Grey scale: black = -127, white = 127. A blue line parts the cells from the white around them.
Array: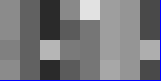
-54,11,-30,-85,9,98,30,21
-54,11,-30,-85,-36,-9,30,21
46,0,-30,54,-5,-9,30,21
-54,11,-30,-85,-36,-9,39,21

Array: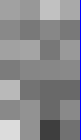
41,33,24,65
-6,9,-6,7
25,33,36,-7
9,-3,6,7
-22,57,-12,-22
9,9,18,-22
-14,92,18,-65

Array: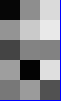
90,-121,14
105,20,74
2,-59,3
95,30,-124
-46,-7,27

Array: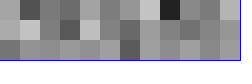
52,37,-45,-5,-19,35,-2,22,67,-93,9,-4
22,43,66,-1,-38,62,2,-22,29,2,-13,5
28,-10,19,14,25,17,31,-36,31,13,31,9

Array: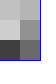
53,65
18,78
-21,-64

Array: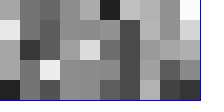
124,38,-11,-24,13,43,-95,64,50,17
85,104,-11,-35,13,11,18,-53,53,17
47,38,-72,-35,31,92,-18,-53,26,38
9,38,-11,109,13,11,9,-53,32,-35
-74,-93,-11,-45,13,11,-34,-53,50,-61

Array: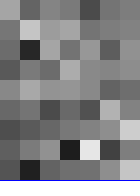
-2,37,-27,4,-5,-52,-11
2,-9,69,28,37,-11,-2
17,-19,-88,37,-12,23,-34
13,-38,-5,-19,44,9,5
-17,8,40,19,21,9,-28
2,-23,-11,-52,-22,-46,50
77,-49,-37,-24,-7,2,14
-1,-32,-4,17,-98,102,-62
69,-43,-95,-28,-16,-14,14
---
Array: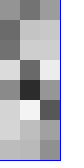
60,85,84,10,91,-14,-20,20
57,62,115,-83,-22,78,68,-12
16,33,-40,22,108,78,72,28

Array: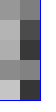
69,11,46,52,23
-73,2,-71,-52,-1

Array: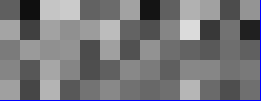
32,5,-4,36,-32
-57,-40,26,-63,-112
52,38,16,34,69
-39,5,19,16,75
-12,-49,-51,28,-29
8,-31,32,60,-20
-14,8,-46,-28,34
-23,-4,18,-48,-107
-16,-32,-17,5,-31
54,7,-28,91,49
-21,6,-38,-71,33
-49,-13,-17,-13,-51
-16,-6,-31,-95,20

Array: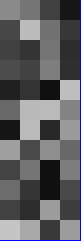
69,-61,-19,-59,31,-106,-22,-95,-51,-62,-56,10
40,-82,-74,-10,-53,58,57,-76,-60,-75,59,-10
-70,28,-111,-111,14,-87,58,-111,-1,-11,-14,-63
28,-65,-54,-2,-23,26,4,62,-80,-82,-72,-105

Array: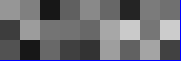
-45,-66,22
-104,28,0
-23,-11,-104
-63,-13,-31
-76,-23,9
30,39,-24
-30,74,-91
36,-9,-4
-62,76,-15

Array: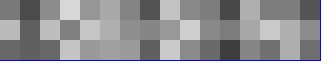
-24,58,-6
-32,-32,-52
-23,62,12
68,0,87
25,70,22
32,48,41
27,14,3
-32,6,-44
73,24,67
10,78,8
-21,9,-2
-66,-3,-55
6,39,47
-14,73,-3
46,48,-2
-17,12,-42

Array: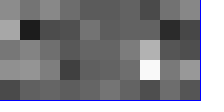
-53,16,-8,39,12
-31,20,3,-99,-11
-26,-1,-16,-51,8
-34,-63,-39,-47,-18
-26,-32,-26,-12,-36
-11,-28,-26,-34,-36
-28,-17,-3,-29,-29
-49,121,50,-29,-53
-18,-6,-42,-84,-13
-42,24,-49,-56,7

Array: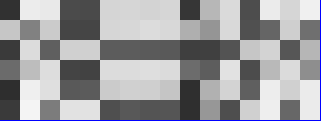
-69,-81,-20,-69,70,-78
116,111,61,92,1,108
-3,95,93,-32,75,105
98,-38,-59,80,-58,-52
98,-36,-61,80,-58,-53
-48,75,92,-35,86,85
-39,80,92,-35,87,86
-43,79,94,-37,92,83
-42,69,91,-38,88,86
-80,-80,-19,-64,47,-73
23,49,-34,-63,21,55
-49,83,98,-44,89,90
80,-32,-51,70,-47,-50
110,109,57,83,-26,107
-24,80,91,-41,79,86
107,107,14,54,-16,112
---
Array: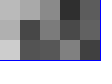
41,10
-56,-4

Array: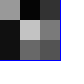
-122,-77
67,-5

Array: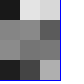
100,88
9,-36

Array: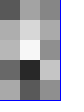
35,6
87,42

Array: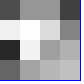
22,22
126,92

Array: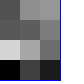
15,22
-34,-2

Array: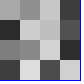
15,72
77,62
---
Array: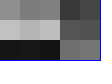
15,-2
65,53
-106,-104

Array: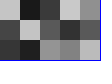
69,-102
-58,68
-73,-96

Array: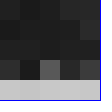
-95,-101
-101,-98
-95,-95

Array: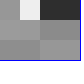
23,110
27,26
14,14

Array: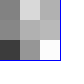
2,89
7,49
-67,22

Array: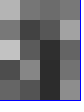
52,-9
-7,-61
66,-37

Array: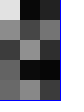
98,-119
12,-57
-67,16

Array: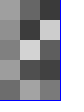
31,-25
16,-67
0,83
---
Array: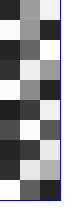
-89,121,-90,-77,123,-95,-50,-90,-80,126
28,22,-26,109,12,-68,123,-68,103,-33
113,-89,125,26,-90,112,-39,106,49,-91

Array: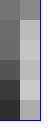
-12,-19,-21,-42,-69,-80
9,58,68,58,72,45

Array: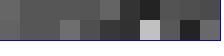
-25,-28
-41,-41
-41,-41
-41,-17
-42,-48
-27,-71
-76,-78
-92,65
-44,-39
-48,-92
-52,-22

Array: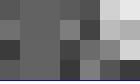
-40,-15,-68,-38
-29,-29,-28,-28
-29,-29,-28,-28
-36,-2,-59,-70
-46,-60,-20,-2
81,59,3,-42
104,48,84,-67

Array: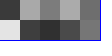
-69,100
41,-65
-3,-79
43,-53
-17,-9

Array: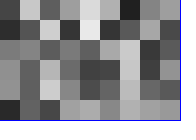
-58,-82,-4,16,18,-86
72,-43,4,-31,-32,-29
-33,79,-35,54,77,-56
30,-74,-5,-20,7,33
90,105,-32,-62,-51,44
49,-74,41,-58,-27,8
-95,-38,74,71,59,49
4,39,-70,-64,-24,33
30,-54,-37,19,-38,25

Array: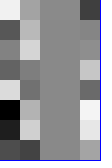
113,-40,2,-28,91,-127,-97,-50
35,57,85,-1,-14,51,80,-60
10,9,9,9,9,9,9,9
10,9,9,9,9,9,9,9
-64,5,14,70,-21,116,103,36

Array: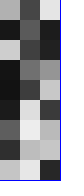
49,-104,78,-107,-109,-100,-33,-80,69
-57,-37,-63,-15,-66,94,109,61,103
101,-99,-94,21,72,-69,58,70,-88
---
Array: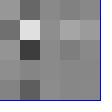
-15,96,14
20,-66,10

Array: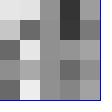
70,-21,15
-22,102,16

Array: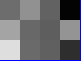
36,-23,-33
94,-21,-31

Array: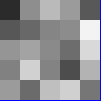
-40,-23,5
21,35,10

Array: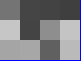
70,-59,14
37,39,-31

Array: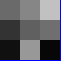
-76,-31,-16
-111,24,-120

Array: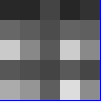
-24,-35,-51
74,8,-38

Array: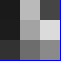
-99,35,91
-77,-18,10

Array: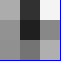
18,-96,8
16,-11,47
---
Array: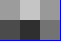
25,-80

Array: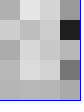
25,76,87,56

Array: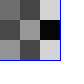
84,24,19

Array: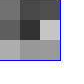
-49,-77,45

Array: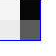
-121,108

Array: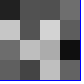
-17,83,62,-32

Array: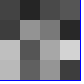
-42,-6,-42,57

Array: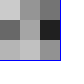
-11,37,53
